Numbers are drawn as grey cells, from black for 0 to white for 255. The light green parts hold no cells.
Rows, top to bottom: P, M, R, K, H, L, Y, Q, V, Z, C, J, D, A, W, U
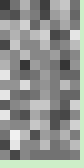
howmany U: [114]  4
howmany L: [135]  4

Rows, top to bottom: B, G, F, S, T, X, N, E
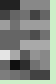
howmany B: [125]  0
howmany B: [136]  3
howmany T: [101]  2
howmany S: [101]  3
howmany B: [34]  2
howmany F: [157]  4

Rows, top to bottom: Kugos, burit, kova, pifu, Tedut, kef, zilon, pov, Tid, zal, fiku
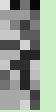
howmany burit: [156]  3
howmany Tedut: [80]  1
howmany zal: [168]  3
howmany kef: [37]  2
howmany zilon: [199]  2
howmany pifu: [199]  2
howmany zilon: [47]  2

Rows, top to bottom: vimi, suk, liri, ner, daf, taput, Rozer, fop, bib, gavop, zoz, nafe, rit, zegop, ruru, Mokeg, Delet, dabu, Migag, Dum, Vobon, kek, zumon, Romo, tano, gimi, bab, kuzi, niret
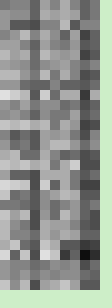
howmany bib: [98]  4
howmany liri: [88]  3
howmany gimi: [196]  2
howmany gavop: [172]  3

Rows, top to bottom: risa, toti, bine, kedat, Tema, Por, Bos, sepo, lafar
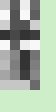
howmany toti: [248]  2
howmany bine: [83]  2
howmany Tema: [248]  2
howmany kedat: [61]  1
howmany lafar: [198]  3
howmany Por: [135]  1
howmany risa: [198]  1

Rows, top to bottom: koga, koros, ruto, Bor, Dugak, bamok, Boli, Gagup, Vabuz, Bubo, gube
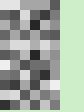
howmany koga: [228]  2
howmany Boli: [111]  2
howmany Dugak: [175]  3
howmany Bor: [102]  3

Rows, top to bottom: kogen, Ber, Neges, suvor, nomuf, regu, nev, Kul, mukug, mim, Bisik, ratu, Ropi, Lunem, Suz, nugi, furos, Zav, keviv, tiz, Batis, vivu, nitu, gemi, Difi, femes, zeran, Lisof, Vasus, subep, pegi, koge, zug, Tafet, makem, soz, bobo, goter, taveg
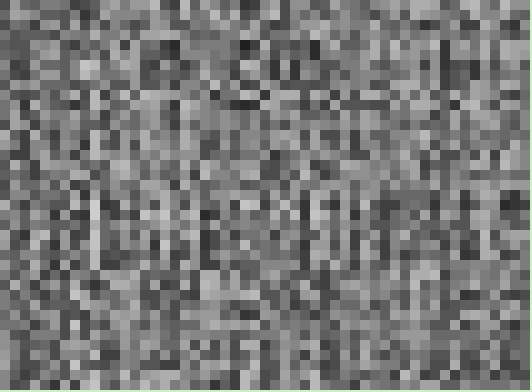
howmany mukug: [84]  10
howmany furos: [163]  5
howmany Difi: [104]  10
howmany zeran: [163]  1
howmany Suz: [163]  3
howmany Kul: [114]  11

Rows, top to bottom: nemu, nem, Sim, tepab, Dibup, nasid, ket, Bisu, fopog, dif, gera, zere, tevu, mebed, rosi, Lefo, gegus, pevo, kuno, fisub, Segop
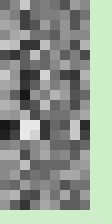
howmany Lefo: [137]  2
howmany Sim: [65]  1

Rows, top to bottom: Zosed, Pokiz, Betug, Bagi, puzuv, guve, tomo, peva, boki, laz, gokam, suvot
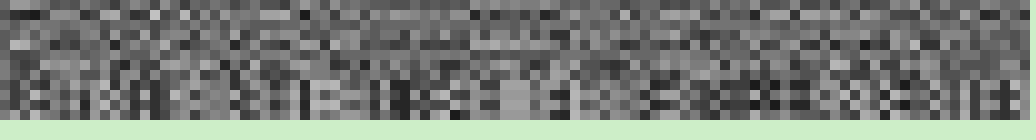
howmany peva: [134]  13
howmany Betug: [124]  11
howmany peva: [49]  3

